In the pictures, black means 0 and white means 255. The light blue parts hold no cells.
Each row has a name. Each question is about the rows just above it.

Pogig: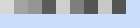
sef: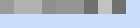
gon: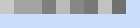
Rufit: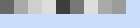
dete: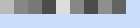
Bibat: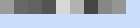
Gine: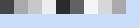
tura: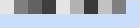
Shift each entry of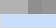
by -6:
[172 172 137 143]
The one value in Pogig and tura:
[127]

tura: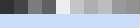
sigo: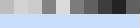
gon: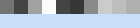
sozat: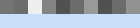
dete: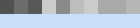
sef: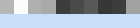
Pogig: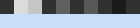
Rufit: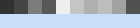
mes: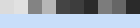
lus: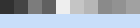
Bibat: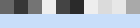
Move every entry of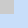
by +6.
[209]
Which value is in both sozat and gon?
[116]
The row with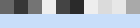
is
Bibat
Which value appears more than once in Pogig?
[49]
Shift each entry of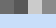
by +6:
[114  94 209 144]

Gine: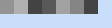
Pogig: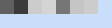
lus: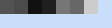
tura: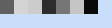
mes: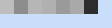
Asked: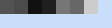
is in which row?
lus
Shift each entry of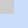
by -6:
[198]
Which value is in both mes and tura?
[45]

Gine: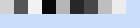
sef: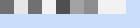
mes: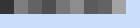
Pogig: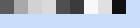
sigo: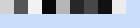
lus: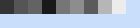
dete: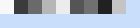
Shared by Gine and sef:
[242]
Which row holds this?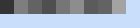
mes
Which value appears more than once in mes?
[99]
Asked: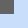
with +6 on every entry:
[105]
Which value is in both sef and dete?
[112]
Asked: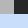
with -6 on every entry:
[176  33]

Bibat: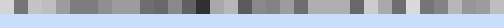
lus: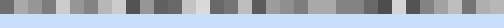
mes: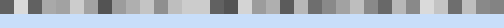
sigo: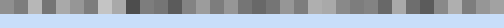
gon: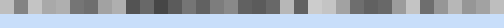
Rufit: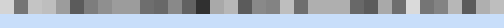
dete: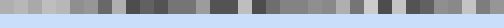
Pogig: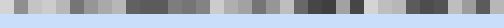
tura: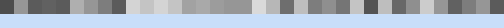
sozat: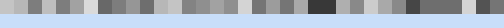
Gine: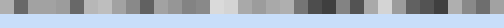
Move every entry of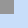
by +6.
[156]
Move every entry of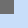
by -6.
[104]
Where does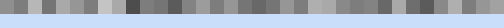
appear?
sigo
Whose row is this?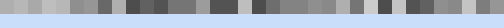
dete
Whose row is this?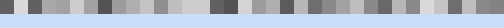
mes
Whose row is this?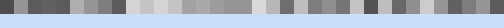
tura

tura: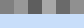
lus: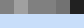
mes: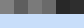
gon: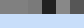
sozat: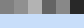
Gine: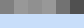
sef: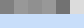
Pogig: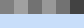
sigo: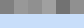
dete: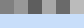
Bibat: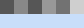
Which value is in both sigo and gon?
[128]
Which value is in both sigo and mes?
[128]

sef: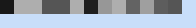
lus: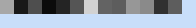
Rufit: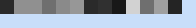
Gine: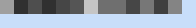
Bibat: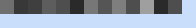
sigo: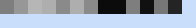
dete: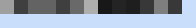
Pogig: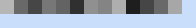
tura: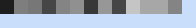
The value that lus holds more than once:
[93]
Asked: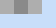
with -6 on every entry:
[168 132 168]
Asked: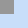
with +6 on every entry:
[157]
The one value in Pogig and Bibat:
[119]
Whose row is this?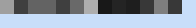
dete

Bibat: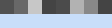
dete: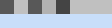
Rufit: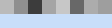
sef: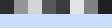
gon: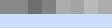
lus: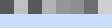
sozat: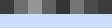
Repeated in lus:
[88]
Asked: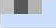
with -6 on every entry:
[186  82 172]
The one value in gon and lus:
[110]
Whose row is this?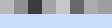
Rufit

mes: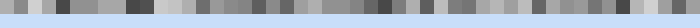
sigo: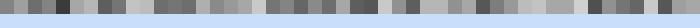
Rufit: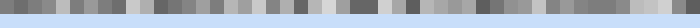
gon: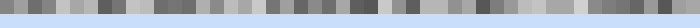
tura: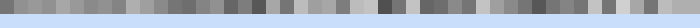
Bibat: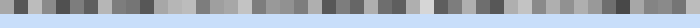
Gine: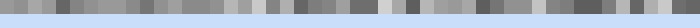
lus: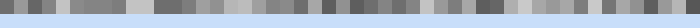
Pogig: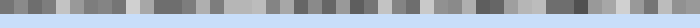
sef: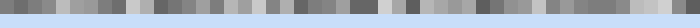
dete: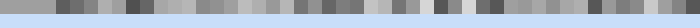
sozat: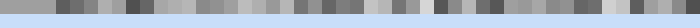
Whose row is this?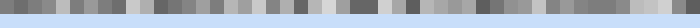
Rufit
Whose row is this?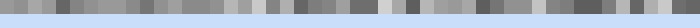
Gine
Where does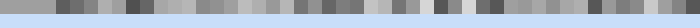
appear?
dete
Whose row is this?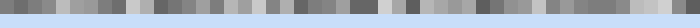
sef

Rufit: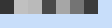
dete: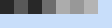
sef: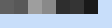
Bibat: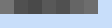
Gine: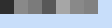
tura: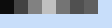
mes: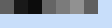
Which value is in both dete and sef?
[88]
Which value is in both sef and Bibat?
[88]

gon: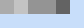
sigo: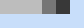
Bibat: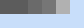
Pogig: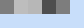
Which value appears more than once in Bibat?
[92]
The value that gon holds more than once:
[148]
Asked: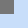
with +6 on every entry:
[124]
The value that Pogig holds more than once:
[125]
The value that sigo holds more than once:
[189]
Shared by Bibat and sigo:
[118]

